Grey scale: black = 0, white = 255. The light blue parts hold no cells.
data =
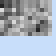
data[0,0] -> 66
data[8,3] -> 157
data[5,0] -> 199
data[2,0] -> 219
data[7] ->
[149, 108, 167, 187, 198, 133, 144, 130, 123, 36, 119, 131, 174]
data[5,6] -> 169
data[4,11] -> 154
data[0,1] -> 92
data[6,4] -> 169
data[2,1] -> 125
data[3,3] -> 127
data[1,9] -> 120
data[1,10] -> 177
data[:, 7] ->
[143, 140, 163, 179, 87, 161, 148, 130, 91]
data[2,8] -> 184
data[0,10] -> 181
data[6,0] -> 178
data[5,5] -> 180
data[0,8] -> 149
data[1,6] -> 164
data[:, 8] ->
[149, 152, 184, 144, 154, 198, 142, 123, 160]
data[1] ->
[36, 89, 69, 128, 103, 144, 164, 140, 152, 120, 177, 155, 183]
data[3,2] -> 86
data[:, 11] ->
[164, 155, 143, 199, 154, 104, 112, 131, 137]
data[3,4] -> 91
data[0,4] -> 95
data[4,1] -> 99
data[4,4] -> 170
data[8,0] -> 95
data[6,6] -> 163
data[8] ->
[95, 136, 174, 157, 160, 200, 170, 91, 160, 145, 157, 137, 201]

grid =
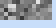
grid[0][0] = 139
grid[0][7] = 124
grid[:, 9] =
[227, 116, 102, 160, 127]
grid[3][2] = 71
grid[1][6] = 123
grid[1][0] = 103
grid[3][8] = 128
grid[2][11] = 144
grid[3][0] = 108
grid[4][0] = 142
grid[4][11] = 128
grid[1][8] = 175
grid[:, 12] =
[93, 144, 170, 127, 134]
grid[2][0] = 154
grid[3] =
[108, 185, 71, 97, 103, 144, 107, 118, 128, 160, 138, 137, 127]
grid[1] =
[103, 143, 218, 221, 109, 114, 123, 102, 175, 116, 92, 106, 144]
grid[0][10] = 127
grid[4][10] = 153

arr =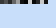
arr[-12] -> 56
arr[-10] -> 42
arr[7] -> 205

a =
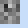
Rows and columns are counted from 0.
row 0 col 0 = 118
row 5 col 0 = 120
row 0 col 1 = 126
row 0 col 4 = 114
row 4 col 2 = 169
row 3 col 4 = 154
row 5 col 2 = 158
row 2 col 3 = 125
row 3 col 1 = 169

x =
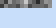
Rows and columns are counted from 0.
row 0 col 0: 112
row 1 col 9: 104
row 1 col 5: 129
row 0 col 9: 43
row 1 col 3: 101
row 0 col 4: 120
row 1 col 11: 92
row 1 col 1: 135

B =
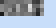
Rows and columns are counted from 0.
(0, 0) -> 66
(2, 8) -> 125
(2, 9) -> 53
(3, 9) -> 37
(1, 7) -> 222
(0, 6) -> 129
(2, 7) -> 205
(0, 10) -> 121
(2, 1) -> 120
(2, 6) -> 105
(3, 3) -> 110
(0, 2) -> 118
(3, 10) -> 146
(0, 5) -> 113
